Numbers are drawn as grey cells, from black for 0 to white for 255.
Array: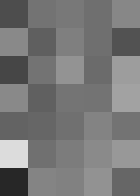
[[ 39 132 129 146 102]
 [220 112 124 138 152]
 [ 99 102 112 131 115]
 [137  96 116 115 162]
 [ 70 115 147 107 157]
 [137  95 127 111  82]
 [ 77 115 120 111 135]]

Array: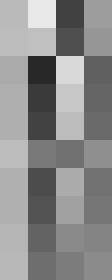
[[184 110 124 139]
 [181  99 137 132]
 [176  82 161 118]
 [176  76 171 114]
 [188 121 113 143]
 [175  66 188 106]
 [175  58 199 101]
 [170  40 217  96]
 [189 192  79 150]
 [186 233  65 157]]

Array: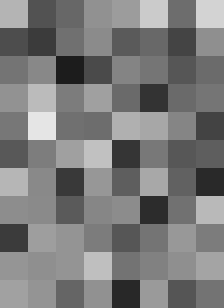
[[161 148 101 145  40 154  85 115]
 [149 143 148 191 115 129 143 164]
 [ 59 158 148 124  86 116 152 124]
 [141 138  90 134 140  44 113 185]
 [182 137  57 151  94 168  97  41]
 [ 88 125 160 193  53 120  87  94]
 [119 229 112 109 176 167 133  67]
 [146 187 124 160 106  51 106 117]
 [116 136  28  74 132 117  86 107]
 [ 77  59 112 139  90 104  68 143]
 [180  82 103 145 156 203 109 211]]

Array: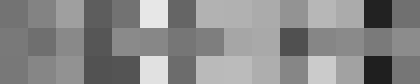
[[120 134 146  82  84 225 108 186 187 174 134 203 162  31 118]
 [121 111 137  86 138 135 118 126 166 169  80 134 138 122 140]
 [115 131 159  93 114 231 101 178 177 171 147 183 171  34 112]]

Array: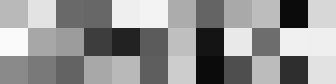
[[138 121  99 168 185  94 205  11  78 188  46 226]
 [250 167 156  61  34  91 191  20 233 109 240 239]
 [185 227 105 103 239 243 172 100 169 189  11 215]]

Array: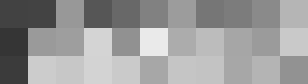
[[ 59 204 199 211 202 167 197 195 167 180 146]
 [ 53 154 158 212 145 234 172 188 166 155 201]
 [ 66  67 152  86 104 129 156 118 124 138 181]]

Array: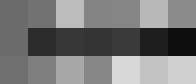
[[111 127 167 135 216 195 208]
 [108  44  55  52  58  30  14]
 [107 114 188 132 133 184 139]]

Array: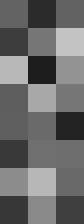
[[ 55 137  63]
 [141 183 105]
 [ 57 111 110]
 [ 95 106  34]
 [ 93 168 119]
 [184  29 147]
 [ 61 119 196]
 [ 99  43  98]]

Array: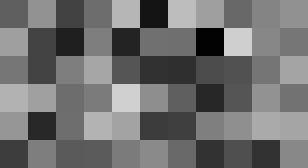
[[ 61 126  90  91 123 138 105  50  79  50 136]
 [150  40 110 179 163  60  63 127 143 170 165]
 [178 160 109 123 208 142  95  39  85 146 114]
 [118  67 126 166  85  49  47  76  81 117 164]
 [159  67  31 126  35 112 111   2 207 135 118]
 [ 95 146  66 109 182  20 189 159 104 132 145]]
